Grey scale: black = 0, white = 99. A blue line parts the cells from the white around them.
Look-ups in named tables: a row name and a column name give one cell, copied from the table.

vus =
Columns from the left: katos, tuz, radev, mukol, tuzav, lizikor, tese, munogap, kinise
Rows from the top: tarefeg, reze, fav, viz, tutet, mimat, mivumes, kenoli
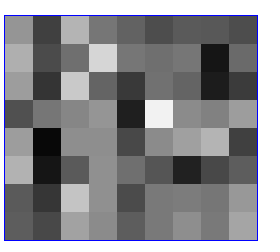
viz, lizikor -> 94
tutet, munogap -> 70
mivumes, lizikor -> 47
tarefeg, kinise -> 30
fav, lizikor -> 44
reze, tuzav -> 46
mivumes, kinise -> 59
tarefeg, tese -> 35
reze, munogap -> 8
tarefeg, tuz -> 25
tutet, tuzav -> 28
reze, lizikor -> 43

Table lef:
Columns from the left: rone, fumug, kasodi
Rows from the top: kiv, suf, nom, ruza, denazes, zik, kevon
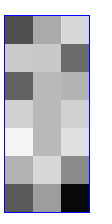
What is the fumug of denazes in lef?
72
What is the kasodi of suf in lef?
41
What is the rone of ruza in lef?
81
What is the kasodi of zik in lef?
54
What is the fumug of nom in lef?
72
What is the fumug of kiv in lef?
66
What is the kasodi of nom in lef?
70
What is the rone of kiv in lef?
31
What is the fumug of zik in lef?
84
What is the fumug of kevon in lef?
61
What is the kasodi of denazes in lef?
87
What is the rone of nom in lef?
38
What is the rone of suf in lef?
79
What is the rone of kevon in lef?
35
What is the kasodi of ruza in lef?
81
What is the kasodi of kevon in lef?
3
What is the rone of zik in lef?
69
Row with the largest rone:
denazes

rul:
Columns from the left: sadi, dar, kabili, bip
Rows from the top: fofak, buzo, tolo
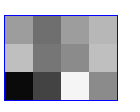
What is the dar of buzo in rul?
46
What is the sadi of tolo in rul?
4
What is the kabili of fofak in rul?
61
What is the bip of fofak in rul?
71
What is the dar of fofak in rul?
43
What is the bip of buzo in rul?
74
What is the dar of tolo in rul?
26
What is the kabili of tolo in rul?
95
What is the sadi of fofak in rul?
61
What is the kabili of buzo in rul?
54
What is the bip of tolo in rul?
54
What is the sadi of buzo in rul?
74

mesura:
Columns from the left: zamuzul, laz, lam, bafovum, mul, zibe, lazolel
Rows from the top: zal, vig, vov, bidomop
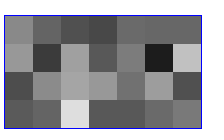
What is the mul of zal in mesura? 41
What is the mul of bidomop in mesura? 34
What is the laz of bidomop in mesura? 39
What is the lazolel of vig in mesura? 75
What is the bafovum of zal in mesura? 28
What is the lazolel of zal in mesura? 40
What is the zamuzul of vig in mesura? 59
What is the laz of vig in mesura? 23

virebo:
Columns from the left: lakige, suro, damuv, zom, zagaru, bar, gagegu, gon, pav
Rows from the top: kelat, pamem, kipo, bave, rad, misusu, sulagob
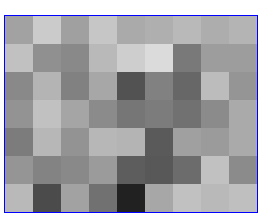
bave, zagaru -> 46
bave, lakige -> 57
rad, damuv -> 57
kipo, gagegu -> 40
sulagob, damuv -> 63
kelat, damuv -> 62
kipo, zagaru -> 32
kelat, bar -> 68
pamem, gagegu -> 47
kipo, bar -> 50
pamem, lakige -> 75
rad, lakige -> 48
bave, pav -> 66

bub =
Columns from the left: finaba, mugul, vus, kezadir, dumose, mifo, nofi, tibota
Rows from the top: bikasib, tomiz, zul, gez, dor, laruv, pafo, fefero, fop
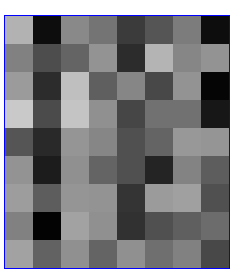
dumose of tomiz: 17
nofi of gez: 44
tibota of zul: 2
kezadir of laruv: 39
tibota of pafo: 31
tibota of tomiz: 57
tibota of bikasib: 5
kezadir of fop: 39
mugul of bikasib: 5
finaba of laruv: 57
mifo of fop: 43
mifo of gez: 44
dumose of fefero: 19
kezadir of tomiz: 57
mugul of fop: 38
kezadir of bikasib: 45
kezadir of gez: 56
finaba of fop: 63
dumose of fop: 56

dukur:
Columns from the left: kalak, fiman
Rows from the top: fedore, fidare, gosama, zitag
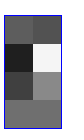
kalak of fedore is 36
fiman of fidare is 95
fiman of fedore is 32
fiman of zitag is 43
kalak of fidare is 12
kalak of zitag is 43
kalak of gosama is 25
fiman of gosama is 53
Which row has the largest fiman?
fidare

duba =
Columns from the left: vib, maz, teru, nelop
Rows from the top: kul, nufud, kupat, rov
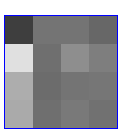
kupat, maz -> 42
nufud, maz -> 43
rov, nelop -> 44
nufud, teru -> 55
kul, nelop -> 40
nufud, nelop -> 49
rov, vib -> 66
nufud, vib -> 87
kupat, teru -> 45
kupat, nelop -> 46
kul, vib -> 24
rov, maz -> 43
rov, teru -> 47
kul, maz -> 45
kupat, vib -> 67
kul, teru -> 45
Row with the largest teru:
nufud

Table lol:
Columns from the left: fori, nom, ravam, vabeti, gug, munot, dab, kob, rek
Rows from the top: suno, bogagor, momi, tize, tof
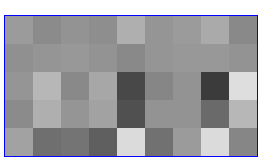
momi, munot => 52
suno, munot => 58
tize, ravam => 58
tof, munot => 44
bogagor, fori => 56
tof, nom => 43
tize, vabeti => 63
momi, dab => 57
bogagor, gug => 53
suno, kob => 66
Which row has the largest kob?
tof

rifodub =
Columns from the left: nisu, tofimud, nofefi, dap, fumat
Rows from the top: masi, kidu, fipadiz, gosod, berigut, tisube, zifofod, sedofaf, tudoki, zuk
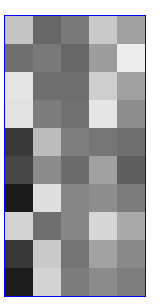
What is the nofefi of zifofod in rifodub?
52
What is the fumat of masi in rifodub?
62
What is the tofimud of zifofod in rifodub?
86
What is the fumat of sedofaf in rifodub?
66
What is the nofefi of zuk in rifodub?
48
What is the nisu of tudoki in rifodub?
21
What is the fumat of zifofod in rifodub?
48
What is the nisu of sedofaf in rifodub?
82
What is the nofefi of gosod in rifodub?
44
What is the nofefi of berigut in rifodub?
49
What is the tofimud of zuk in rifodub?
82
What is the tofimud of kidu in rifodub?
47
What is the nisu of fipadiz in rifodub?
89
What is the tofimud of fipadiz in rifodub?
43
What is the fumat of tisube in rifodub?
37
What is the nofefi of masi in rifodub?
47
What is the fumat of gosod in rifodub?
55
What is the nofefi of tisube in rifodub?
42
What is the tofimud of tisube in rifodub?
54
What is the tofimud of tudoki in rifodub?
78
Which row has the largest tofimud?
zifofod

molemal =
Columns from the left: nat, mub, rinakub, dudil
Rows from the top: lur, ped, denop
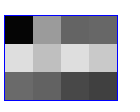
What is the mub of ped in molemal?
74
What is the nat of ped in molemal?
86
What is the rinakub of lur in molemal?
39
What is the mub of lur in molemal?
60
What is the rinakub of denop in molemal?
28
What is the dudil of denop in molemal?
25
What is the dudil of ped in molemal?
78
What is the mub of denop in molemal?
38
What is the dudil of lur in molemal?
40
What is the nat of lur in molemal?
2
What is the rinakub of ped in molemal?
86
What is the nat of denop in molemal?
41

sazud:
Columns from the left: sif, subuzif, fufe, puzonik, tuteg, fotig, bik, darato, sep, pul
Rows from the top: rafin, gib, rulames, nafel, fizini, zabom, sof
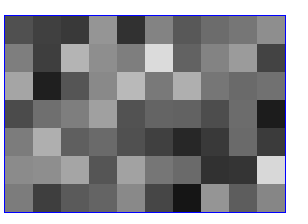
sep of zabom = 20
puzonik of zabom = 33
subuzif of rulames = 12
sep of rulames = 41
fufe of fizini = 37
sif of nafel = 29
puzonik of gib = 55
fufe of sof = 35
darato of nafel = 30
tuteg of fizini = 31
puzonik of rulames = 53

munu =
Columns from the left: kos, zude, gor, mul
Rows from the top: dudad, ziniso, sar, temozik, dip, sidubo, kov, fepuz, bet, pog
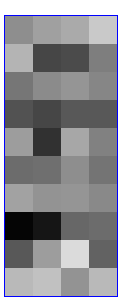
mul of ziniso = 49
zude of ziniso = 27
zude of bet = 61
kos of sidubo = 42
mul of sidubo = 45
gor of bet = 85
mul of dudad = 78
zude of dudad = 62
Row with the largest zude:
pog

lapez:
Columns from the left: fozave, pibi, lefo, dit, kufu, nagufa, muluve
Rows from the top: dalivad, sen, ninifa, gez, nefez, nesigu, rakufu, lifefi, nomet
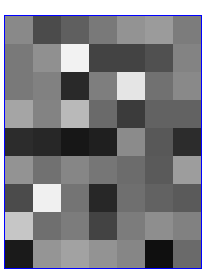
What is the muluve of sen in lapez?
51
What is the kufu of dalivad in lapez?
57
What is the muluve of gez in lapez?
38
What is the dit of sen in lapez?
26
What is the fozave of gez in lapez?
64
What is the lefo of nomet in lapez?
63
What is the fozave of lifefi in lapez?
77
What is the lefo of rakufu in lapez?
45
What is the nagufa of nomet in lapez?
6
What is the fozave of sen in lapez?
47
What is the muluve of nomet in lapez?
41
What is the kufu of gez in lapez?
23
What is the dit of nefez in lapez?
12
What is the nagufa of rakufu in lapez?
38
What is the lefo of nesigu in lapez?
52

